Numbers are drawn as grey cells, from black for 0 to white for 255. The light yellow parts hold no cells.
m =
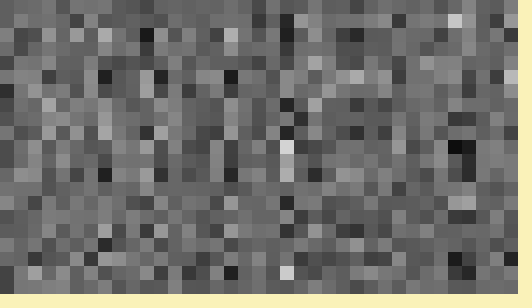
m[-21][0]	95
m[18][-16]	59
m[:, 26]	[98, 124, 90, 94, 120, 126, 108, 88, 90, 92, 97, 117, 107, 87, 120, 91, 88, 99, 64, 137, 93]
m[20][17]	101
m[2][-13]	63
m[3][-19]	107
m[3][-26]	123
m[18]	[104, 100, 57, 85, 90, 138, 56, 150, 141, 119, 103, 122, 96, 95, 62, 87, 124, 104, 131, 94, 115, 59, 80, 71, 81, 96, 64, 69, 135, 88, 84, 110, 27, 67, 97, 127, 36]
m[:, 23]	[93, 107, 101, 109, 127, 121, 149, 96, 93, 98, 85, 115, 92, 130, 81, 72, 106, 93, 71, 102, 108]
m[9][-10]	63
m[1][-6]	116
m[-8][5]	105
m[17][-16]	121
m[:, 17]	[99, 110, 115, 102, 87, 120, 101, 113, 110, 95, 102, 96, 119, 90, 103, 112, 121, 95, 104, 98, 101]
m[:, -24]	[97, 100, 128, 115, 86, 96, 61, 99, 100, 104, 76, 91, 76, 102, 115, 101, 130, 117, 95, 56, 86]
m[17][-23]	107
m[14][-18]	118
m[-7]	[134, 108, 70, 121, 95, 120, 103, 124, 111, 80, 68, 133, 96, 115, 110, 73, 150, 103, 102, 118, 40, 117, 122, 81, 86, 94, 120, 89, 90, 92, 99, 81, 151, 160, 100, 97, 121]
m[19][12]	123
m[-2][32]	58
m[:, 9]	[85, 97, 93, 120, 84, 98, 97, 87, 109, 100, 118, 113, 121, 102, 80, 125, 121, 102, 119, 107, 103]
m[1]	[95, 125, 110, 113, 104, 68, 131, 86, 90, 97, 89, 81, 110, 100, 94, 110, 112, 110, 57, 96, 39, 149, 130, 107, 112, 112, 124, 137, 57, 116, 123, 116, 198, 147, 94, 62, 151]
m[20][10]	87
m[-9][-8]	91
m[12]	[103, 142, 137, 82, 116, 69, 115, 32, 131, 121, 154, 50, 103, 76, 89, 127, 39, 119, 130, 91, 173, 93, 44, 92, 147, 138, 107, 128, 110, 91, 75, 118, 77, 44, 120, 102, 121]
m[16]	[92, 93, 105, 134, 90, 115, 95, 158, 74, 121, 58, 151, 99, 130, 87, 67, 150, 121, 111, 114, 51, 86, 147, 106, 63, 52, 88, 72, 112, 107, 129, 96, 97, 106, 104, 114, 83]
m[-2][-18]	83
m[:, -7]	[107, 123, 105, 84, 147, 113, 119, 111, 123, 120, 94, 118, 75, 90, 99, 81, 129, 96, 84, 108, 109]
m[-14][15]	84
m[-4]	[123, 101, 117, 81, 110, 94, 116, 43, 84, 102, 124, 75, 99, 117, 107, 117, 73, 95, 102, 95, 102, 121, 105, 93, 118, 145, 99, 123, 85, 89, 96, 105, 99, 86, 102, 79, 95]
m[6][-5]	112
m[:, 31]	[83, 116, 66, 100, 128, 129, 94, 98, 116, 85, 135, 139, 118, 115, 81, 108, 96, 105, 110, 123, 111]
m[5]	[118, 131, 129, 64, 94, 90, 140, 32, 87, 98, 153, 36, 107, 96, 134, 138, 27, 120, 111, 82, 137, 126, 92, 121, 145, 170, 126, 145, 62, 113, 113, 129, 137, 71, 113, 61, 184]

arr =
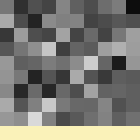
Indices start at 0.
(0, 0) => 119
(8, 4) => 74
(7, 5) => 104
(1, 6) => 67
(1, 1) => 77
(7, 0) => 170
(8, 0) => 151
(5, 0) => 148
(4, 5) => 140
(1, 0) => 169
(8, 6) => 111
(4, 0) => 152
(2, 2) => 78
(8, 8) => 95
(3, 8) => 176
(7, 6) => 103
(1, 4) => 128
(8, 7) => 130
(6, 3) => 39
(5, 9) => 90
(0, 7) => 109
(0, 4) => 133
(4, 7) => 101
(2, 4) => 163
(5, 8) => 94

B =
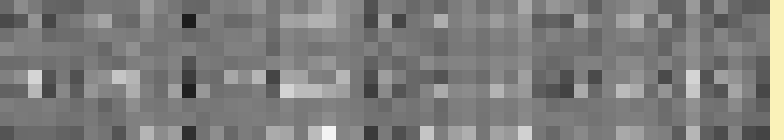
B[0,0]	106
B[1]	[74, 88, 148, 71, 113, 122, 144, 165, 110, 104, 143, 117, 130, 29, 128, 121, 105, 107, 124, 118, 163, 160, 178, 176, 144, 122, 71, 159, 69, 117, 126, 174, 127, 139, 132, 156, 136, 148, 93, 99, 85, 164, 129, 122, 161, 175, 107, 154, 92, 132, 113, 81, 98, 119, 124]
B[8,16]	121
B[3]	[137, 128, 128, 125, 124, 119, 118, 104, 127, 145, 116, 116, 126, 130, 118, 116, 129, 129, 126, 101, 130, 123, 115, 121, 125, 118, 128, 109, 131, 122, 115, 100, 120, 121, 114, 123, 120, 132, 122, 114, 114, 114, 106, 123, 119, 114, 120, 100, 129, 144, 117, 126, 140, 127, 119]
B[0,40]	139
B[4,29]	112
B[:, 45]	[146, 175, 137, 114, 137, 148, 170, 119, 127, 160]
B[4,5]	108
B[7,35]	126
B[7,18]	123
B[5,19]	69
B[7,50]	115
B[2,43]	121
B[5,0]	128
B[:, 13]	[103, 29, 106, 130, 83, 62, 32, 115, 124, 48]
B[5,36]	117
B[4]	[108, 109, 118, 112, 117, 108, 125, 113, 106, 126, 131, 122, 131, 83, 123, 120, 113, 119, 120, 131, 141, 126, 141, 152, 127, 122, 97, 117, 101, 112, 139, 125, 131, 132, 123, 135, 131, 141, 114, 104, 110, 128, 129, 120, 137, 137, 118, 131, 113, 140, 114, 96, 126, 109, 91]
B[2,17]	124
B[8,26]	114
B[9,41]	137
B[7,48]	123
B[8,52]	119
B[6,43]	131
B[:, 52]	[103, 98, 114, 140, 126, 147, 165, 138, 119, 131]
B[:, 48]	[100, 92, 110, 129, 113, 117, 104, 123, 118, 92]
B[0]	[106, 140, 122, 101, 99, 95, 121, 121, 117, 118, 155, 130, 118, 103, 102, 129, 125, 131, 146, 116, 136, 121, 142, 164, 141, 134, 82, 127, 122, 105, 117, 102, 124, 135, 113, 132, 123, 168, 123, 150, 139, 125, 96, 123, 129, 146, 143, 99, 100, 154, 93, 139, 103, 89, 91]
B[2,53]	108
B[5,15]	108
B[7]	[126, 121, 121, 126, 120, 110, 119, 99, 115, 142, 120, 118, 128, 115, 120, 119, 124, 126, 123, 118, 132, 121, 122, 129, 125, 121, 113, 104, 123, 116, 126, 105, 126, 128, 118, 126, 123, 134, 126, 109, 116, 115, 119, 122, 127, 119, 124, 108, 123, 145, 115, 113, 138, 111, 93]

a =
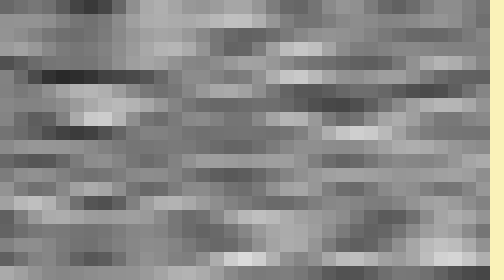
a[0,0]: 104
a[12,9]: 136
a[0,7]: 70
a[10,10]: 118
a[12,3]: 140
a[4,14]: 132
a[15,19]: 185
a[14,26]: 125
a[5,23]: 163
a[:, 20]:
[105, 127, 122, 188, 136, 196, 100, 104, 181, 116, 135, 158, 132, 162, 107, 172, 171, 172, 145, 126]
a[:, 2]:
[119, 147, 131, 152, 107, 75, 128, 131, 93, 96, 151, 86, 145, 112, 191, 153, 119, 142, 130, 147]
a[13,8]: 143
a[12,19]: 118
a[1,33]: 127
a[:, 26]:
[124, 138, 131, 124, 94, 150, 110, 95, 139, 202, 149, 118, 159, 120, 125, 103, 98, 100, 178, 95]
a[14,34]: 130
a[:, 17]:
[166, 191, 98, 102, 162, 125, 161, 108, 117, 116, 102, 151, 93, 110, 122, 183, 134, 122, 219, 126]
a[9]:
[115, 107, 96, 79, 66, 59, 65, 81, 101, 120, 130, 129, 124, 116, 112, 114, 115, 116, 115, 113, 116, 128, 149, 174, 196, 207, 202, 185, 161, 139, 125, 119, 117, 116, 115]
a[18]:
[96, 113, 130, 134, 120, 99, 87, 92, 112, 134, 145, 140, 129, 127, 143, 173, 205, 219, 206, 176, 145, 133, 144, 167, 187, 190, 178, 161, 155, 166, 189, 209, 213, 198, 175]
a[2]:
[147, 141, 131, 119, 111, 109, 114, 123, 137, 150, 160, 165, 163, 152, 136, 118, 105, 98, 100, 109, 122, 135, 144, 147, 145, 140, 131, 121, 113, 105, 103, 104, 111, 122, 132]
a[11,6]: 140
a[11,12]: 130
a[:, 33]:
[129, 127, 122, 129, 154, 97, 113, 168, 132, 116, 143, 165, 158, 132, 141, 165, 139, 170, 198, 75]
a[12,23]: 160
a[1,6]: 113
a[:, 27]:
[105, 132, 121, 130, 100, 158, 103, 115, 164, 185, 160, 131, 155, 137, 124, 91, 102, 118, 161, 110]
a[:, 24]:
[149, 136, 145, 140, 103, 146, 103, 70, 106, 196, 139, 100, 163, 109, 137, 140, 123, 103, 187, 82]
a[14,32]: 155
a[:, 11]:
[175, 174, 165, 179, 160, 104, 113, 150, 109, 129, 120, 114, 140, 108, 176, 139, 131, 139, 140, 164]
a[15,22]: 155
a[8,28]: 172
